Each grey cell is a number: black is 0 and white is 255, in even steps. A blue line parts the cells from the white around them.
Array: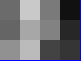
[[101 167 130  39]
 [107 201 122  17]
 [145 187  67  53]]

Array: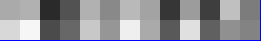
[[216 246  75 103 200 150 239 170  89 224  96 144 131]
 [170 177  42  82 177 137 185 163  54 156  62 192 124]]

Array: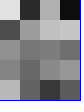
[[ 77 157 192 198]
 [225  42 176  13]
 [132 104 138 150]
 [144 118 125 111]
 [184  98  56  91]]

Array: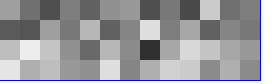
[[190 237 197 145 105 183 139  48 167 216 197 167 153]
 [229 175 190 153 145 223 133 175 209 203 139 175 139]
 [ 91  85 159 120 183  97 133 223 126 167  97 133 120]
 [159 112  79 126  97 145 153  79 120  73 203 112 126]]

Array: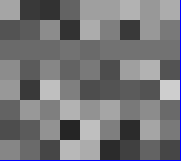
[[152  57 191 127  77  83  91  83 206]
 [ 77  91 146  37 191 127  43 165 121]
 [ 83  91 140  50 172 127  57 152 121]
 [140  91 134  99 121  77 159 178  83]
 [ 99 152 127 178 146 165 121 140 106]
 [106 106 106 114 106 114 114 114 114]
 [134 106  70 184 172  43  64  99  70]
 [165  57  50  99 159 159 178 152 172]]

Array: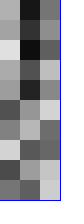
[[ 81 150 211]
 [117  95 205]
 [ 75 157 197]
 [171  81 190]
 [163  50 142]
 [157  35 136]
 [177  22 117]
 [129 183 109]
 [211  88 103]
 [224  14  95]]

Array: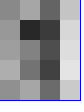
[[144 166 107 202]
 [137 166 100 196]
 [158 130  78 221]
 [174 115  65 228]
 [152  40  59 215]]
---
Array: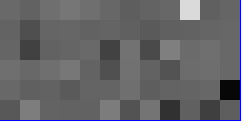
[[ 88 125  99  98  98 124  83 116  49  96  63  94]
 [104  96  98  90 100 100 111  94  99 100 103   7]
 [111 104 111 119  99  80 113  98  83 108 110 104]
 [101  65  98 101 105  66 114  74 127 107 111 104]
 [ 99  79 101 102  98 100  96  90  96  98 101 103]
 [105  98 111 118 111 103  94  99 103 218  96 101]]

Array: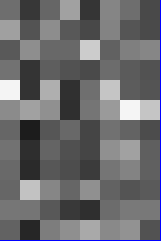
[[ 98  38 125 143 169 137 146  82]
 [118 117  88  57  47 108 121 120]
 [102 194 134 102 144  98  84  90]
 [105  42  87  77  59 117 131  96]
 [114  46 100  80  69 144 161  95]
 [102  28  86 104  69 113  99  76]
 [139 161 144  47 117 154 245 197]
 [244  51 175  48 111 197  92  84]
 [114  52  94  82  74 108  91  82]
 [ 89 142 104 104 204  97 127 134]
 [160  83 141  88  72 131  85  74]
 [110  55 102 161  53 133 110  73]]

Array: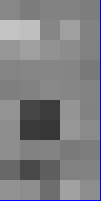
[[146 141 110 161 141]
 [104  72  94 129 130]
 [142 130 131 122 125]
 [141  57  54 150 138]
 [147  70  60 148 130]
 [127 130 137 134 131]
 [132 134 134 133 121]
 [150 159 146 140 129]
 [195 191 134 159 130]
 [135 124 130 130 125]]

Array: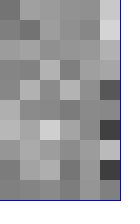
[[128 132 138 125 149 128]
 [124 163 174 118 151  62]
 [150 170 157 140 156 186]
 [183 166 207 164 137  64]
 [175 139 136 124 138 136]
 [135 177 139 179 143  87]
 [133 130 178 127 159 166]
 [156 162 144 149 152 177]
 [127 115 157 144 135 212]
 [116 160 155 146 144 200]]

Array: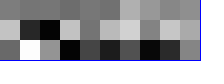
[[105 253 148   4  69  28  81   8  42 133]
 [195  39   4 194 116 186 209 131 198 170]
 [125 117 118 109 119 113 176 152 135 143]]

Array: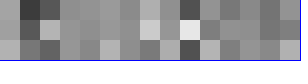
[[178 119  99 150 136 179 142 122 173  81 180 127 148 137 177]
 [160  88 180 149 143 152 144 203 150 231 126 145 143 118 127]
 [164  60  87 143 147 154 139 175 144  81 147 120 137 116 147]]

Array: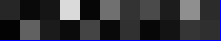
[[  3  97  27  11  68   9  48   7  19  53  47]
 [ 38   9  21 218   6 112  51  74  28 143  43]]
